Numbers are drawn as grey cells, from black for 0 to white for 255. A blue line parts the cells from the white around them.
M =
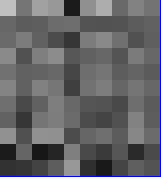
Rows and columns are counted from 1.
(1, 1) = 192
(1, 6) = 144
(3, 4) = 76
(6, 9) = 117
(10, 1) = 27
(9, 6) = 102
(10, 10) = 74
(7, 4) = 126
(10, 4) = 37
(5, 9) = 100
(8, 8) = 81
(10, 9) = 42
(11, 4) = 93
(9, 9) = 135
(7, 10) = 91
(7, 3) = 97
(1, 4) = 152
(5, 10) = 91
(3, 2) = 124
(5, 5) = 70
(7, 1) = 111
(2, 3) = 94
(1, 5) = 27
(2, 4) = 108
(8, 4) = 125
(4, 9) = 123
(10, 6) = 73
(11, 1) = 50
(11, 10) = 83
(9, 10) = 107
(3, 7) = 137

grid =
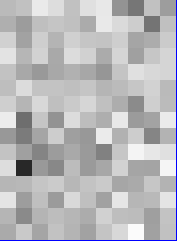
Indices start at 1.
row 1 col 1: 186
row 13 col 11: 228
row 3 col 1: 209
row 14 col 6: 172
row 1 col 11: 157
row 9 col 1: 152
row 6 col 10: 210
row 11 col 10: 164
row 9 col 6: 152
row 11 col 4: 136
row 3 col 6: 197
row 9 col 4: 205
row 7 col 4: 191
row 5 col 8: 196
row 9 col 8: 177
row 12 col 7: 202
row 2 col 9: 205
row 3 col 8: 206
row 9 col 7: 235
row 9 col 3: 165
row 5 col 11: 213
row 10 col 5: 169
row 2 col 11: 192
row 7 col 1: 207
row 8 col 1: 236
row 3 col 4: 180
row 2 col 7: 233
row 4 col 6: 209
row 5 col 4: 168
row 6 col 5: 191
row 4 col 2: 182

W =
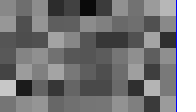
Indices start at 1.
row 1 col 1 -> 136
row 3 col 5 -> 135
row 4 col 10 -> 94
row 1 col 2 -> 110
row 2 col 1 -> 151
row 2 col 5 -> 95
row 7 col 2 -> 141
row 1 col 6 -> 10
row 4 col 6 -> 85
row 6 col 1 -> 199
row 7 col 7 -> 118
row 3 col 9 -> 81
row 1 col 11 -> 183
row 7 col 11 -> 155
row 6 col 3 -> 99
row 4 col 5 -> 87
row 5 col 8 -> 109
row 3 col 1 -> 85
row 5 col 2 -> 156
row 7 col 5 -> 112
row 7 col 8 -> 146

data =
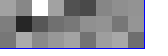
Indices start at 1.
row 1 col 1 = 162
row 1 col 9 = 147
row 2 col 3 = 87
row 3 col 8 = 168
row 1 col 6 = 73
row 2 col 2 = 38
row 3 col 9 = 110
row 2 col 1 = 126

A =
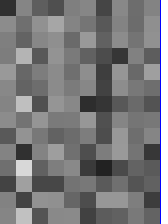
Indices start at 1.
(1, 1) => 48
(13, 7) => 151
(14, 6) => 65
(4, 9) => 129
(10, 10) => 55
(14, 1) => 133
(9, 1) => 89
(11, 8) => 74
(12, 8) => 112
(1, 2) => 133
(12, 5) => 115
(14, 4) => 137
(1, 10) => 131
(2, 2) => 111
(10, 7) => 125
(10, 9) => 116
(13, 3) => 146
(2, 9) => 108
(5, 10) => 159
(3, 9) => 116
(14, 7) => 92
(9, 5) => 108
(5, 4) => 139
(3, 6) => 153
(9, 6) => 125
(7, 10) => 83
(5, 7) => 62
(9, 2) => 147
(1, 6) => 134
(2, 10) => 143
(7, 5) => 136

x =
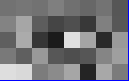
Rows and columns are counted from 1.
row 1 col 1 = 114
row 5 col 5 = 166
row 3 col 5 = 223
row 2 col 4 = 69
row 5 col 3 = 124
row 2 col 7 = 128
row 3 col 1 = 95
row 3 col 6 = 165
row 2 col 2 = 166
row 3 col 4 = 27
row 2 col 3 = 93
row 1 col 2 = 118
